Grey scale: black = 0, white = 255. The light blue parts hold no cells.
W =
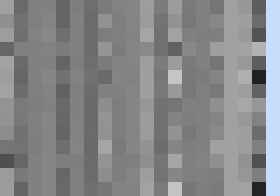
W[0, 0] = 160
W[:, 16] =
[161, 161, 161, 161, 161, 161, 161, 161, 161, 161, 161, 161, 161, 161]
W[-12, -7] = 162
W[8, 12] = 131
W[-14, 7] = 123
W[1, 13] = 120
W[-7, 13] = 128
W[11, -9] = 142
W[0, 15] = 117
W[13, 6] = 111
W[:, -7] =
[156, 146, 162, 98, 156, 197, 153, 117, 131, 146, 133, 165, 134, 195]
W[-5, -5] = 128
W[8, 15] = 132
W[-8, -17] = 127
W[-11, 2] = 128
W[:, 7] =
[123, 145, 125, 149, 123, 106, 128, 141, 147, 146, 165, 147, 140, 119]
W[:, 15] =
[117, 135, 127, 158, 117, 132, 120, 144, 132, 137, 161, 144, 126, 123]
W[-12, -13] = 109
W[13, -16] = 133
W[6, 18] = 97
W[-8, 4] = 97
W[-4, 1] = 115
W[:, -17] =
[128, 127, 130, 128, 128, 128, 127, 126, 128, 127, 125, 129, 128, 129]
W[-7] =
[147, 122, 126, 129, 105, 129, 106, 141, 126, 134, 150, 114, 117, 128, 127, 144, 161, 167, 151]
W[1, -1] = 107
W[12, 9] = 133
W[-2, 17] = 150
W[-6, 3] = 134
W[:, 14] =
[128, 128, 126, 128, 128, 124, 128, 127, 128, 128, 129, 131, 128, 126]
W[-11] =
[103, 128, 128, 130, 123, 129, 108, 149, 124, 133, 137, 112, 98, 136, 128, 158, 161, 162, 179]
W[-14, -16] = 129
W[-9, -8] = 119
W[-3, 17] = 146
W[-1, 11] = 122

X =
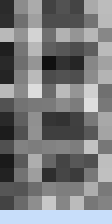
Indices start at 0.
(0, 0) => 43
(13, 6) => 173
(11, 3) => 102
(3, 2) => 184
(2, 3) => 112
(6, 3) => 107
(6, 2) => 221
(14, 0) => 67
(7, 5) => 124
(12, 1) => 115
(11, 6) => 80
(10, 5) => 125
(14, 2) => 142
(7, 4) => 139
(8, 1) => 96
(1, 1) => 112
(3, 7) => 187
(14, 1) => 106
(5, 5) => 78
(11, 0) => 26
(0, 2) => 171
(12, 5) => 59
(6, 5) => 149
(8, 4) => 50
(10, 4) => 133
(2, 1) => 148
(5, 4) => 82
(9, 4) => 63
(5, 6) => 140
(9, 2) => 146
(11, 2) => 174

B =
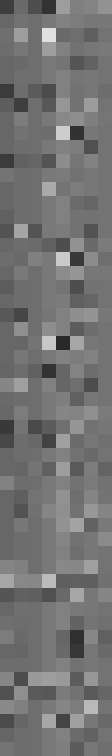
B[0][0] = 62
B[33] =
[103, 102, 116, 96, 157, 89, 124, 100]
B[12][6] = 119
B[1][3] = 121
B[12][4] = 123
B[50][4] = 133
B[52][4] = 129
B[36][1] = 82
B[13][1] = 109
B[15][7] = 116
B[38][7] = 138
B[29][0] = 103
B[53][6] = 119
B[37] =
[103, 119, 110, 121, 146, 163, 98, 121]
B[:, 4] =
[157, 129, 105, 129, 116, 129, 129, 150, 136, 205, 129, 140, 123, 116, 129, 129, 123, 78, 201, 140, 116, 123, 129, 129, 41, 129, 102, 102, 126, 133, 112, 160, 129, 157, 129, 146, 143, 146, 133, 129, 136, 95, 105, 129, 129, 102, 105, 129, 153, 123, 133, 68, 129, 126]
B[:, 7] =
[146, 120, 115, 121, 115, 115, 109, 115, 117, 115, 115, 115, 115, 115, 115, 116, 115, 123, 110, 119, 115, 115, 120, 115, 115, 115, 115, 115, 115, 122, 118, 112, 115, 100, 114, 115, 132, 121, 138, 115, 115, 113, 134, 115, 112, 96, 106, 115, 115, 102, 115, 105, 115, 111]
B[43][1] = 111
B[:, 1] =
[106, 114, 158, 119, 106, 111, 109, 62, 124, 114, 109, 97, 109, 109, 109, 109, 165, 109, 106, 121, 109, 109, 70, 143, 102, 119, 109, 160, 109, 124, 116, 109, 109, 102, 109, 94, 82, 119, 109, 109, 128, 136, 97, 111, 109, 106, 102, 109, 77, 143, 128, 102, 109, 109]
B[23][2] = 110
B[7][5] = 114
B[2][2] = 110
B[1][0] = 103
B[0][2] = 78
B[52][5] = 107
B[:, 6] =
[132, 119, 95, 119, 98, 119, 119, 156, 127, 119, 80, 130, 119, 119, 101, 114, 82, 106, 140, 119, 114, 101, 148, 109, 119, 130, 109, 77, 119, 143, 114, 119, 106, 124, 122, 132, 151, 98, 119, 119, 159, 95, 119, 119, 116, 135, 119, 119, 151, 90, 185, 119, 98, 119]
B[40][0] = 132
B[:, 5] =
[128, 124, 110, 114, 85, 117, 114, 114, 142, 50, 124, 117, 114, 124, 107, 114, 114, 145, 57, 149, 78, 96, 142, 92, 166, 124, 131, 110, 96, 131, 149, 107, 114, 89, 114, 110, 114, 163, 114, 110, 135, 96, 166, 121, 99, 47, 54, 114, 92, 114, 124, 159, 107, 92]
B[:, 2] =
[78, 110, 110, 110, 110, 110, 91, 110, 110, 110, 110, 101, 110, 110, 110, 110, 84, 107, 128, 110, 110, 110, 110, 110, 116, 110, 96, 110, 110, 110, 73, 104, 110, 116, 110, 115, 113, 110, 110, 110, 110, 135, 95, 110, 110, 110, 110, 110, 153, 90, 110, 110, 110, 110]
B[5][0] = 103

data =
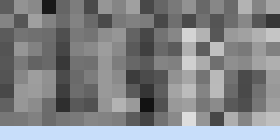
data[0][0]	93
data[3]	[84, 150, 130, 106, 70, 130, 138, 157, 138, 90, 63, 105, 91, 176, 93, 192, 128, 121, 155, 128]
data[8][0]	119
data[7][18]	119
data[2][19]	197
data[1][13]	74
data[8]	[119, 120, 129, 107, 118, 122, 134, 131, 126, 91, 67, 114, 138, 221, 148, 71, 174, 132, 179, 191]
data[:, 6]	[74, 106, 116, 138, 112, 125, 100, 81, 134]
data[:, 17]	[179, 136, 161, 121, 137, 74, 73, 78, 132]
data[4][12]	128
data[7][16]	89
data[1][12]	111
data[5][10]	75
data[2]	[91, 116, 112, 109, 79, 121, 116, 142, 150, 99, 71, 115, 135, 212, 179, 87, 154, 161, 177, 197]
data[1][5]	131
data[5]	[84, 135, 158, 145, 75, 106, 125, 153, 139, 60, 75, 84, 146, 166, 116, 185, 114, 74, 93, 156]
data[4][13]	208
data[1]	[132, 86, 160, 131, 107, 131, 106, 74, 121, 129, 124, 72, 111, 74, 113, 84, 109, 136, 86, 54]
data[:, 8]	[133, 121, 150, 138, 125, 139, 147, 179, 126]
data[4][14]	172
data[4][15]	111
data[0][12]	121
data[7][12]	153
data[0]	[93, 147, 137, 25, 101, 125, 74, 150, 133, 160, 72, 102, 121, 146, 104, 135, 106, 179, 132, 166]
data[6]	[72, 152, 156, 143, 62, 109, 100, 153, 147, 90, 53, 94, 164, 188, 132, 186, 106, 73, 113, 152]

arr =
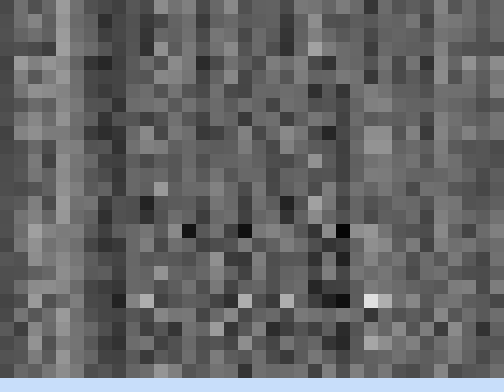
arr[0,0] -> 73
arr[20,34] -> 73
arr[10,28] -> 99
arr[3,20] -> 49
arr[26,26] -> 95
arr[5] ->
[71, 127, 88, 122, 151, 110, 73, 68, 69, 88, 85, 135, 131, 117, 67, 99, 135, 70, 95, 113, 85, 125, 99, 100, 121, 114, 56, 107, 74, 91, 73, 140, 81, 115, 93, 119]
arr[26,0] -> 74
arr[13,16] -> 104
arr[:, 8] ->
[64, 71, 72, 67, 64, 69, 69, 51, 82, 54, 49, 64, 55, 59, 82, 81, 93, 57, 69, 65, 55, 35, 68, 56, 50, 66, 70]
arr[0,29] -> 94
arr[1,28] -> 99
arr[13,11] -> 153
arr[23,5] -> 115
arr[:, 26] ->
[54, 88, 73, 61, 84, 56, 125, 128, 90, 141, 147, 113, 124, 101, 82, 74, 150, 143, 131, 107, 123, 224, 54, 127, 166, 97, 95]
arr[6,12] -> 115
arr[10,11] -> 124
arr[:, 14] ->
[74, 59, 74, 86, 43, 67, 74, 93, 68, 57, 94, 79, 89, 106, 74, 61, 88, 65, 98, 103, 78, 91, 69, 102, 79, 81, 93]
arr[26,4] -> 140
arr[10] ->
[71, 79, 105, 77, 129, 126, 83, 85, 49, 112, 129, 124, 96, 104, 94, 92, 94, 123, 95, 72, 129, 105, 91, 85, 63, 107, 147, 147, 99, 106, 94, 125, 91, 83, 86, 75]
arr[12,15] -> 115
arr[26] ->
[74, 104, 94, 118, 140, 122, 78, 85, 70, 101, 108, 149, 127, 84, 93, 115, 110, 52, 111, 105, 108, 114, 66, 127, 80, 127, 95, 119, 82, 75, 92, 133, 76, 86, 89, 110]
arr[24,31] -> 110
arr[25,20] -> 58
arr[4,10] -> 109
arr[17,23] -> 52
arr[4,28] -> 72
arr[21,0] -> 68
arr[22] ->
[73, 117, 87, 110, 154, 110, 81, 70, 68, 86, 73, 134, 118, 120, 69, 105, 135, 73, 98, 105, 73, 121, 114, 103, 120, 110, 54, 105, 81, 93, 78, 135, 86, 110, 89, 110]
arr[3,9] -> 85
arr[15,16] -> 110
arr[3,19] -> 79
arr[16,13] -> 20
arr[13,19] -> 72
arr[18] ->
[86, 82, 141, 121, 137, 118, 93, 75, 69, 103, 87, 92, 88, 79, 98, 144, 59, 56, 126, 78, 87, 88, 49, 113, 33, 107, 131, 105, 116, 80, 108, 87, 121, 89, 69, 113]
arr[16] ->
[80, 109, 160, 131, 123, 124, 89, 64, 93, 104, 117, 91, 138, 20, 88, 114, 65, 17, 120, 131, 117, 86, 52, 140, 6, 142, 150, 115, 87, 82, 77, 137, 97, 68, 107, 128]

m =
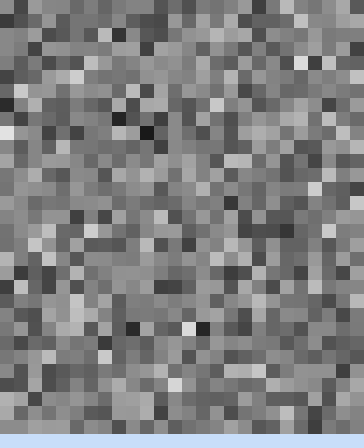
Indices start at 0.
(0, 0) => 141
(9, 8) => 182
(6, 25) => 114
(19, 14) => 140
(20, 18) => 128
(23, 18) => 128
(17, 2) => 197
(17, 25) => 159
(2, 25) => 127
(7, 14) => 112
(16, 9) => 97
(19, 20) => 104
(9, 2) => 138
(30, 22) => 62
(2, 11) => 78
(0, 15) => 115
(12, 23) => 187
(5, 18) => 151
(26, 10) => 150
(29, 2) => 142
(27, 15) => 132
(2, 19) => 141
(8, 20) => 169
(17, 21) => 98
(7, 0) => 43
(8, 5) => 137
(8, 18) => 150
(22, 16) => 119
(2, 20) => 129
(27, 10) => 107
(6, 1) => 201
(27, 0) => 77
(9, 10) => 25
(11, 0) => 164
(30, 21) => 107
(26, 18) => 198
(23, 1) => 150
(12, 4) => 87
